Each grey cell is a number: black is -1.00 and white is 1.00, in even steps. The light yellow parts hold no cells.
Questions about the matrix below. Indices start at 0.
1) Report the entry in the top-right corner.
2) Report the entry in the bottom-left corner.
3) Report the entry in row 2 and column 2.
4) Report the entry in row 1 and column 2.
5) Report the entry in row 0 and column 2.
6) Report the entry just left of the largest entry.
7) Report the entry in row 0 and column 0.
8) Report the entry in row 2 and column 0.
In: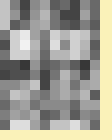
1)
-0.18
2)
-0.18
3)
-0.09
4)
-0.38
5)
-0.47
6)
0.63
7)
0.53
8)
0.53

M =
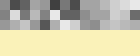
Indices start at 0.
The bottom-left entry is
0.19
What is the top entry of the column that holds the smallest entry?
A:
-0.50
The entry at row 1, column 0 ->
0.02
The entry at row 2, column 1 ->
0.37
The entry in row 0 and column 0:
0.11
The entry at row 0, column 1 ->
-0.40
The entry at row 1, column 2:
-0.06
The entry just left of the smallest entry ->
0.19

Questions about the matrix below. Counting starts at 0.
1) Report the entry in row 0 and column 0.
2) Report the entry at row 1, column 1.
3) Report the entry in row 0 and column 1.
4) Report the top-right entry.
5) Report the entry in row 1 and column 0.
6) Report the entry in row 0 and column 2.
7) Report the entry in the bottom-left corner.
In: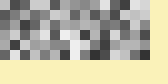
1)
0.51
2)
-0.03
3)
-0.40
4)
0.68
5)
-0.31
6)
-0.21
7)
-0.21

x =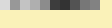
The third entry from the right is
-0.35
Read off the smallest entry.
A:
-0.60
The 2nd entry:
0.19

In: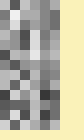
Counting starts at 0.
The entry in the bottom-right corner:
0.45
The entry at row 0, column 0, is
0.53
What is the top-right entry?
0.35
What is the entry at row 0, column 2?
0.53
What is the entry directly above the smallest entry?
-0.12
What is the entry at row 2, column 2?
-0.04
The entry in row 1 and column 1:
0.88
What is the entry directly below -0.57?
0.05
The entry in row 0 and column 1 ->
-0.30
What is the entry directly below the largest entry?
0.72
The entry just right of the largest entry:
0.35
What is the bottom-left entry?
0.63
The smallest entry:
-0.57
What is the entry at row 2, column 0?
0.15
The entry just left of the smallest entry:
0.53
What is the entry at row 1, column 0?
-0.04

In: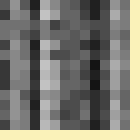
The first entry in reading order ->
-0.31
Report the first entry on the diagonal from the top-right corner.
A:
-0.11
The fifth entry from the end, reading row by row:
-0.40
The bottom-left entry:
-0.49
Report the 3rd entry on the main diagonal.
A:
-0.11
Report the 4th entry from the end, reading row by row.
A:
-0.75
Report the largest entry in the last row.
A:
0.44
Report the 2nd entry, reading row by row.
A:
0.15
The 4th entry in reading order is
-0.75
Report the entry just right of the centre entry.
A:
-0.11
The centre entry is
-0.21
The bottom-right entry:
-0.11
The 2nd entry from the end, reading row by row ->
0.34
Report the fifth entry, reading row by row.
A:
0.34
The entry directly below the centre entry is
-0.31
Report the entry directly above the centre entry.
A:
-0.40

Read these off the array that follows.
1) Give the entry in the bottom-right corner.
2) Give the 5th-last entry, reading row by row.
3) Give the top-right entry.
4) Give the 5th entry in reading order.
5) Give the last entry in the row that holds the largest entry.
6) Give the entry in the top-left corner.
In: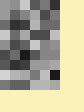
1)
0.31
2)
-0.24
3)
-0.61
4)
-0.06
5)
-0.80
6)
0.21
